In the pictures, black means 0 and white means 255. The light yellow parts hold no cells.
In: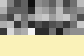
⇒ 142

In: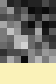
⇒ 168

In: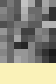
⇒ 36

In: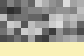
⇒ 146

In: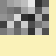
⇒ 78

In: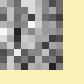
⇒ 121

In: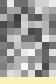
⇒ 221

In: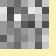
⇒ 198

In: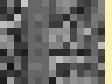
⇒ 87
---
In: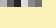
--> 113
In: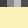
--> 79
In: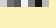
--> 185
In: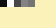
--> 116
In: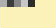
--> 44
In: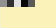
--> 90
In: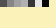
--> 5
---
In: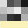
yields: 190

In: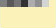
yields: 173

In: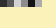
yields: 20

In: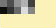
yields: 65

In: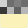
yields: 56

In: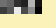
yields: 179

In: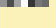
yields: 53
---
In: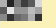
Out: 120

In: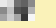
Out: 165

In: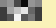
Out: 86

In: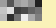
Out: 236

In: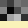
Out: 163

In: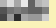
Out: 153

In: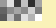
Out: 224

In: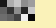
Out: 67

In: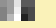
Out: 255
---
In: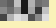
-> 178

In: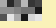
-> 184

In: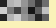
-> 109

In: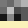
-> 105

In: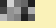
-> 117

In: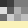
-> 64

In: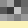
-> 168

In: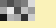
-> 110

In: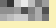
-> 188
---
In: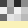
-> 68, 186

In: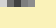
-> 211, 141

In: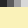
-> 38, 216

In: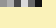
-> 148, 19

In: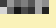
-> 61, 33

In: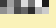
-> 59, 203
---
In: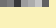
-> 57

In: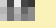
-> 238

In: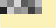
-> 214

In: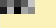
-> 53

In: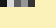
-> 94

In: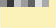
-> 198
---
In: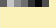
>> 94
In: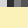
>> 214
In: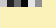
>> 202
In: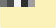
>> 115
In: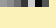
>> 154
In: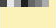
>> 71
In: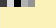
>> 61
